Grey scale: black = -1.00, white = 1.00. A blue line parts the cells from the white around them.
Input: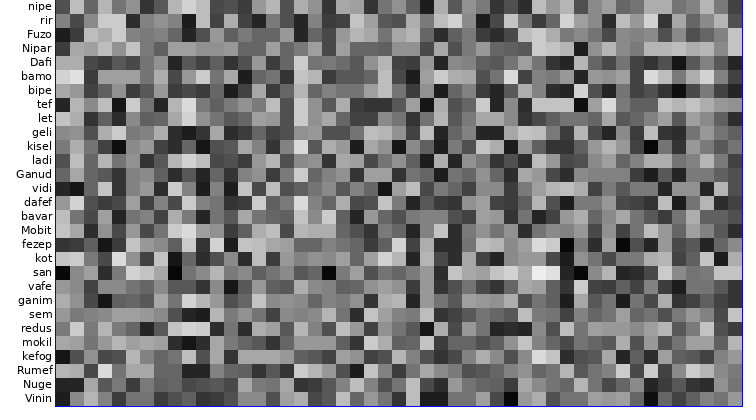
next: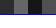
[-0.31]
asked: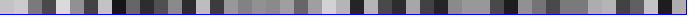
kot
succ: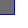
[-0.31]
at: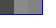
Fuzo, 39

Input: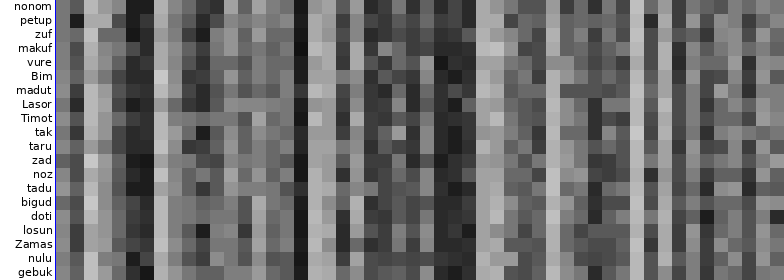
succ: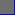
[-0.82]
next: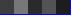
[-0.62]
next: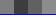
[-0.46]
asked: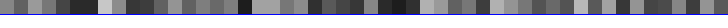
Bim
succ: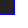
[0.27]
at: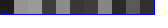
Lasor, 17

